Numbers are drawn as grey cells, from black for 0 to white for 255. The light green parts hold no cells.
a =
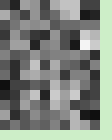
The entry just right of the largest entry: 203
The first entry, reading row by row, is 78
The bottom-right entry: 87
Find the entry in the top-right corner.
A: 66
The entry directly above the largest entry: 203
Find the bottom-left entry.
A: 78
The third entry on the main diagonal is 148
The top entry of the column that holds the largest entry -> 66
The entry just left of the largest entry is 24
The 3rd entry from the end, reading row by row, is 182
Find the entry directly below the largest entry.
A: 117
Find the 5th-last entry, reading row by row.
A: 129
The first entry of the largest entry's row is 96
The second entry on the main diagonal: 107
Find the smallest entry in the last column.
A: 15
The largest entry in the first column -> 172
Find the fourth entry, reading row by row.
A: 148
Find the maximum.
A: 244
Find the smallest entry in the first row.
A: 35

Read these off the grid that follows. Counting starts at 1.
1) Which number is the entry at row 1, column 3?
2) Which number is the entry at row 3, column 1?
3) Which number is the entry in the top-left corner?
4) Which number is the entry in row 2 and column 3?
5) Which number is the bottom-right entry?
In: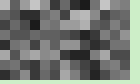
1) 156
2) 66
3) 185
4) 46
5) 126

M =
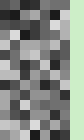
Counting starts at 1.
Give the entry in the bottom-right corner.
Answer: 59
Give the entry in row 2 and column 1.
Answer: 39
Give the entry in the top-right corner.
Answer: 112
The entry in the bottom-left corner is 136
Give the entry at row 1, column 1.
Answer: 81
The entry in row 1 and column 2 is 101
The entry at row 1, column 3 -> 39
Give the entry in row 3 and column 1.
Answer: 81
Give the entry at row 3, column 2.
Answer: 71
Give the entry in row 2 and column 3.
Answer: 136
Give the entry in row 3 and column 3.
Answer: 81

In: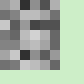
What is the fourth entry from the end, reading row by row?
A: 200
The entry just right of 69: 81
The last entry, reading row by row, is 103
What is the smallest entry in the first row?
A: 48
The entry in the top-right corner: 176
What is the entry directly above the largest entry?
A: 69
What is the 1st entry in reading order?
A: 153
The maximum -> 210
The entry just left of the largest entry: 188

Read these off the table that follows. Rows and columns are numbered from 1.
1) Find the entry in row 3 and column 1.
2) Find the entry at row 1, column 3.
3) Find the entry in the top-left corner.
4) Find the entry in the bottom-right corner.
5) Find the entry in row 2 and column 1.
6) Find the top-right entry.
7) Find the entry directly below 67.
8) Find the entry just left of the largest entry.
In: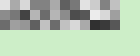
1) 108
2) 216
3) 226
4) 87
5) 140
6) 193
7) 150
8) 87

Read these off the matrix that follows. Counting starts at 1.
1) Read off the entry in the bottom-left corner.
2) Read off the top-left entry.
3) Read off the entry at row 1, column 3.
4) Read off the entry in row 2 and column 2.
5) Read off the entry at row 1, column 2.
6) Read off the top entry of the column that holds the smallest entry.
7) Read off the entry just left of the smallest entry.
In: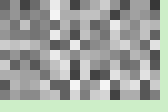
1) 126
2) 97
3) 66
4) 149
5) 149
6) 55
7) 161

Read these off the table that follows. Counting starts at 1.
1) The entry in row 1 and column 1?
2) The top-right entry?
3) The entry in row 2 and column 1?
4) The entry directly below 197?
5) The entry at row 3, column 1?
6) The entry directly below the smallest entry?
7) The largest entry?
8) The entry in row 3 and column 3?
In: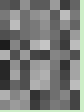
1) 91
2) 100
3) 121
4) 59
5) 100
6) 176
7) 197
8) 111

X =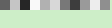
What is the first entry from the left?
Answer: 97
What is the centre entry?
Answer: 216
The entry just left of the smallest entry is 197

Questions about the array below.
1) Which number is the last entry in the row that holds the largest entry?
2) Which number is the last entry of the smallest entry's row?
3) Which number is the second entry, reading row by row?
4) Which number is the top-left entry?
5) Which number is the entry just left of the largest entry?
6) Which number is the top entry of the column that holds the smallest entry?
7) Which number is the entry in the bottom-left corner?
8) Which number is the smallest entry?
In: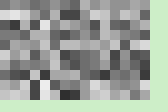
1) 217
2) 167
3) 146
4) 122
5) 70
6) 122
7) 196
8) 47

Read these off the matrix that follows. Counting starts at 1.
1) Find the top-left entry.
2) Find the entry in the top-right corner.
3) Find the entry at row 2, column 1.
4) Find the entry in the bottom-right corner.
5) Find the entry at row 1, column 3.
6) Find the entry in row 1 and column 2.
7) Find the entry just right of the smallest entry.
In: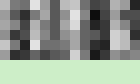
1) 187
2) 36
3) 156
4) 134
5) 112
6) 122
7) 68

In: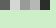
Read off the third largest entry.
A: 154
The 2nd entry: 214
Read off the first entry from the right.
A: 44

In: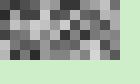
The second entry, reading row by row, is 54
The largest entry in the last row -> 213
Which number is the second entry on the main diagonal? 162
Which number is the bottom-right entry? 89
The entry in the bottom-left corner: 182
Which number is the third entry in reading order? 78
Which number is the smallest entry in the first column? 43
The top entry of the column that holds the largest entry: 162
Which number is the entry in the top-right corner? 111
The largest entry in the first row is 193
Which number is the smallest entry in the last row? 43
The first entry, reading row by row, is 89
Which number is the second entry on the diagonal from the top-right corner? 182
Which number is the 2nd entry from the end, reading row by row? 141
